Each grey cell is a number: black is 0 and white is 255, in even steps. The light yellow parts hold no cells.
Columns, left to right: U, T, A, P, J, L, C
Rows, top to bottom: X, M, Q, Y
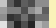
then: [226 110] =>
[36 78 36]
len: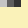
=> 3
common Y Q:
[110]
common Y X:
[78]
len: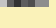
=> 7

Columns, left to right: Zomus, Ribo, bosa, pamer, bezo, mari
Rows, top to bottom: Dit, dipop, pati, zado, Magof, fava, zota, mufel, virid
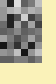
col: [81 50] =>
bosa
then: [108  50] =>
[136  34 149]
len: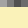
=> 4
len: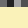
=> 4
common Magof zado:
[108]
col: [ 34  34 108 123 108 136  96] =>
Ribo

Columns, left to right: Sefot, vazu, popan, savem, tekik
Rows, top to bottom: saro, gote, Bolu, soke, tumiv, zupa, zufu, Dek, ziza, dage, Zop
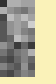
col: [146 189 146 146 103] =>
vazu
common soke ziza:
[87]
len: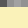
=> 4
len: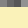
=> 4
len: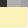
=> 4
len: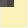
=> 2

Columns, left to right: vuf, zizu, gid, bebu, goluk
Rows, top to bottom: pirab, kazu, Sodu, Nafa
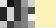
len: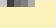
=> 5
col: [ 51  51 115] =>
gid
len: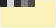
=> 5
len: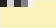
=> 5
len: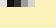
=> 5

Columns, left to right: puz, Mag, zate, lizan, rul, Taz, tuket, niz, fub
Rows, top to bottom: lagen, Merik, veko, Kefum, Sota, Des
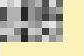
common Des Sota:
[177]
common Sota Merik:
[177]
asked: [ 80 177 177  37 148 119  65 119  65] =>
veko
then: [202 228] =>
[119 148 177]
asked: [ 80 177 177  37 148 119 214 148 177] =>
Des
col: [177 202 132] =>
zate
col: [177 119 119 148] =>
Taz

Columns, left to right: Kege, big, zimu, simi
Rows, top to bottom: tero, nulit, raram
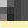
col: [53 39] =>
big
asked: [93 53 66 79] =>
nulit

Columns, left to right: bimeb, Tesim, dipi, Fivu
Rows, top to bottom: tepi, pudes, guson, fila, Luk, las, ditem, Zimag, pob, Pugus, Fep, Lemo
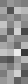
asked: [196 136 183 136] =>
fila
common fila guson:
[136]
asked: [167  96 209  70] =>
Luk
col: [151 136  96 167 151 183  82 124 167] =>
Tesim
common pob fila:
[183]

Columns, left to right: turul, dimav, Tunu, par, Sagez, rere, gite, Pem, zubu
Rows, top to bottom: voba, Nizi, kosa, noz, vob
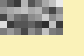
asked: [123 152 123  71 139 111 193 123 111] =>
vob
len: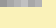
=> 6
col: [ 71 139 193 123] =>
Pem
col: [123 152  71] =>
turul
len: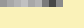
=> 9
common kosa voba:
[168]

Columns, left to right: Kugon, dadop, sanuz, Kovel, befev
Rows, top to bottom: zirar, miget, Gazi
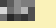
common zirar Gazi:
[67]
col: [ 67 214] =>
Kugon
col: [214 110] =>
Kugon

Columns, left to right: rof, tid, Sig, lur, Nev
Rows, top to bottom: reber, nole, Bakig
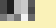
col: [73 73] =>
rof
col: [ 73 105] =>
Nev
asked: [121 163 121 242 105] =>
Bakig
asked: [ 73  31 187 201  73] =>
nole
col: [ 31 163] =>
tid
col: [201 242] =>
lur

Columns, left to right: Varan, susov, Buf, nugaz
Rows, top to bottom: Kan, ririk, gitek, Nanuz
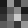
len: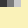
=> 3
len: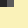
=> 2
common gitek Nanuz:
[55]
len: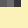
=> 3
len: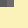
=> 2

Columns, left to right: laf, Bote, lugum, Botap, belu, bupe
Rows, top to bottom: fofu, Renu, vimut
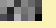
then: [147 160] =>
[ 60 132 104]
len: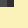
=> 2
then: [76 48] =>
[176 104 132]
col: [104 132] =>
belu
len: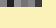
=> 6
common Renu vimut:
[132]
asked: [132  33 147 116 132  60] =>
Renu

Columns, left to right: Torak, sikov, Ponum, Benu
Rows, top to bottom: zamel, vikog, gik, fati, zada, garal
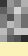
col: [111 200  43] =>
Benu
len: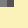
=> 2
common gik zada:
[125]
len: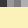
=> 4
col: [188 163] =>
Torak
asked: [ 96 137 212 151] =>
vikog
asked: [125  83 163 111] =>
gik

